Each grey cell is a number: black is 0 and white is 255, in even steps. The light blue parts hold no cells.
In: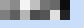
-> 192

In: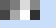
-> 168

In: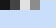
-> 68

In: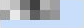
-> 191

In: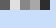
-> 135

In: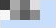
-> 171

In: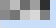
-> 188

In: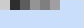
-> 148

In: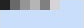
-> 149
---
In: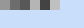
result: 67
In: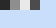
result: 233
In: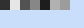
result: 177
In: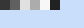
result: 247
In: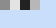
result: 34
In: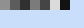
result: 219
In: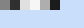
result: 174
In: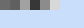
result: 140
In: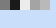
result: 164
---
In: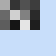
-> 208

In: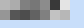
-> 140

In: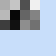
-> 7

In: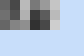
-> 60

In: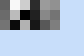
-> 33

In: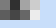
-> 48

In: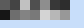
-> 142

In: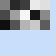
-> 246

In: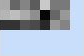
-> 6
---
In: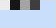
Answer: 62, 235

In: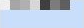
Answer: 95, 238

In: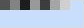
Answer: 207, 82

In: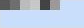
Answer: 154, 88

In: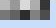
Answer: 54, 119

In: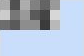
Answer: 153, 109

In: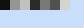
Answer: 212, 15

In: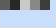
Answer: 61, 92
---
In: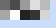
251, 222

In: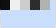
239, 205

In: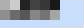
204, 175

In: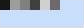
208, 157

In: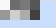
248, 206

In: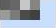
199, 154
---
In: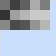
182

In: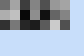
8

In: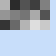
117

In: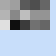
190

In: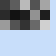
30

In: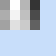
192

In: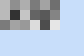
197

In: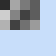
65

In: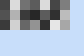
58

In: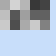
159
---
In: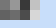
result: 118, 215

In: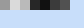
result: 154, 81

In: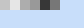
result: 197, 119

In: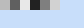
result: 187, 210

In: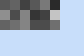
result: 88, 111

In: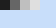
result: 30, 223

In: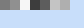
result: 123, 175

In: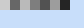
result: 204, 37

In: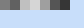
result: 125, 54
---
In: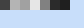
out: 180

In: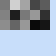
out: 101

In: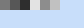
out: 87

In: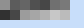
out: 71

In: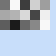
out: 27

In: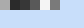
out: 43

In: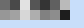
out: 162
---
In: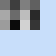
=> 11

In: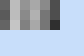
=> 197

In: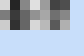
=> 49

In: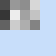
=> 204

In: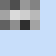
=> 142

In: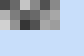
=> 147

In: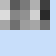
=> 112

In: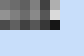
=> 96

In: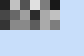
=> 137
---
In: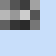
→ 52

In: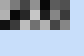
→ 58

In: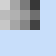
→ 166

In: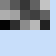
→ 45

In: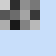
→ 24

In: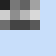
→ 68

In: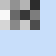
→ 137

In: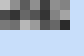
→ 112

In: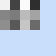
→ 88

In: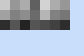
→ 85
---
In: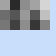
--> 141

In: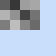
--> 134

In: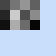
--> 107

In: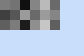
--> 28

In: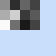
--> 25

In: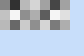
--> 203

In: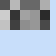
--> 142

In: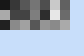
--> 161
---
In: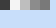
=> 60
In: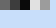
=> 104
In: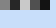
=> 131
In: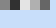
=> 133
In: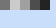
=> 116
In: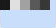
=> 25
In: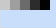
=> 201
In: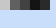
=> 199
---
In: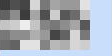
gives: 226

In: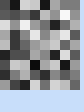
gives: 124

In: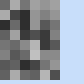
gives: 161

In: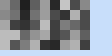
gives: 137

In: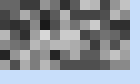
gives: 194

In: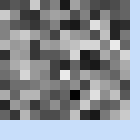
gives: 100

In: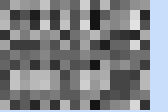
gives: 152
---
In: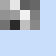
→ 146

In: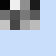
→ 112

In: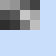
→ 76

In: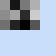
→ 140

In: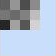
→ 118

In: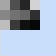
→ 134

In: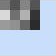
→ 217
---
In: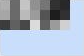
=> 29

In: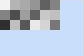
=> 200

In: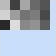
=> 124

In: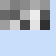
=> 236

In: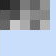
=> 135

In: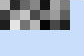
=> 156
